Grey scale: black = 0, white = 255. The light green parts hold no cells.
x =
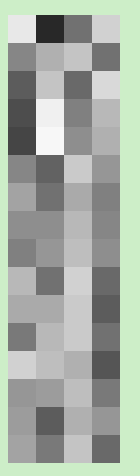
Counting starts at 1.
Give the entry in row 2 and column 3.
196
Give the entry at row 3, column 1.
92
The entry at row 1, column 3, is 113
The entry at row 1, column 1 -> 232
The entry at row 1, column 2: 40
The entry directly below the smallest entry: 176
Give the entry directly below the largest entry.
98
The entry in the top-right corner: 209
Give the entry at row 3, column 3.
105
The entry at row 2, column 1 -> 134
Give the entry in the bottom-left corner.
163
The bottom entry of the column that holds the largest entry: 121
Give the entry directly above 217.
113

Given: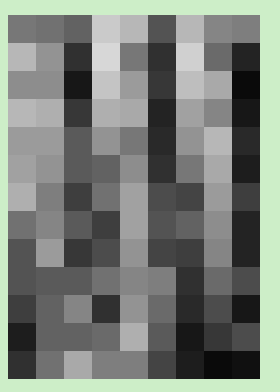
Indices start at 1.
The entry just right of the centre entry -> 76
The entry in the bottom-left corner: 48
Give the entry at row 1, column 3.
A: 98
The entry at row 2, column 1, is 183
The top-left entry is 119
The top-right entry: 126
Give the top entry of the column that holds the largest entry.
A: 202
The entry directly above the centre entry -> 141
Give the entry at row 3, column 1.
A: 141
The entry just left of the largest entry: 48
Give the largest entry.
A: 215
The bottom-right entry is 16
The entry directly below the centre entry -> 161
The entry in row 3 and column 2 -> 141
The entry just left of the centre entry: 113
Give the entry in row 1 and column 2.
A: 113
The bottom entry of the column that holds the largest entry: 126
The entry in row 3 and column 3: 23

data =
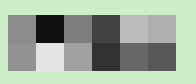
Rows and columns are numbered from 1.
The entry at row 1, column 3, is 125
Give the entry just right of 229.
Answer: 160
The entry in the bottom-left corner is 146
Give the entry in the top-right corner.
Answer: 175

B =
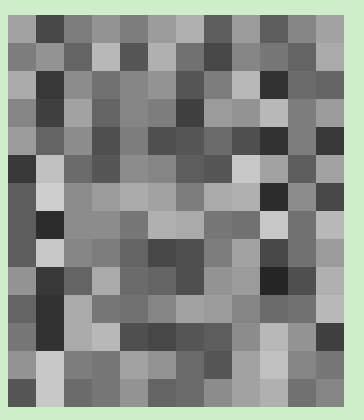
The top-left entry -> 162
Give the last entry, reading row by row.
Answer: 133
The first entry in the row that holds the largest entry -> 93
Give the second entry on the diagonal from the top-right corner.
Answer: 100
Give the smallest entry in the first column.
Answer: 56
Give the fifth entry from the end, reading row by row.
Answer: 140
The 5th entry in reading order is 125
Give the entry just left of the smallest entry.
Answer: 155
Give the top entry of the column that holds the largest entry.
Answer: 71
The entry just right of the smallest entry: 79
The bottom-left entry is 86
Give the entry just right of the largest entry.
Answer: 140
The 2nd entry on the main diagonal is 147
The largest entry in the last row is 199
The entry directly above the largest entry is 192
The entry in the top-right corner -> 162
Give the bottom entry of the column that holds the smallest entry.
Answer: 176
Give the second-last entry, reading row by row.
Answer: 113
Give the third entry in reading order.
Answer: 125
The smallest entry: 37
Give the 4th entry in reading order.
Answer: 147
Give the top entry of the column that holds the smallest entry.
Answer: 93
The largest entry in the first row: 176
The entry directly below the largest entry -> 44
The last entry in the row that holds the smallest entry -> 176

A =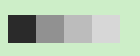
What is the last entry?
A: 215
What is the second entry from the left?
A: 145

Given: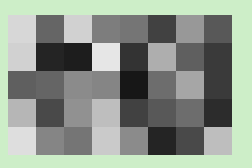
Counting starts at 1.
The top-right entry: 88
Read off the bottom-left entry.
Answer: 222
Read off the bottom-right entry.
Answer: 190
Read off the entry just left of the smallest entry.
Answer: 133
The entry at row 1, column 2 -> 101
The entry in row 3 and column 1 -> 95
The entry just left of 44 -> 109
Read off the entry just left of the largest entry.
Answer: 29
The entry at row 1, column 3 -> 209
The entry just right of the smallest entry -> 109
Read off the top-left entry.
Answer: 215
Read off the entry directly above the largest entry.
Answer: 125
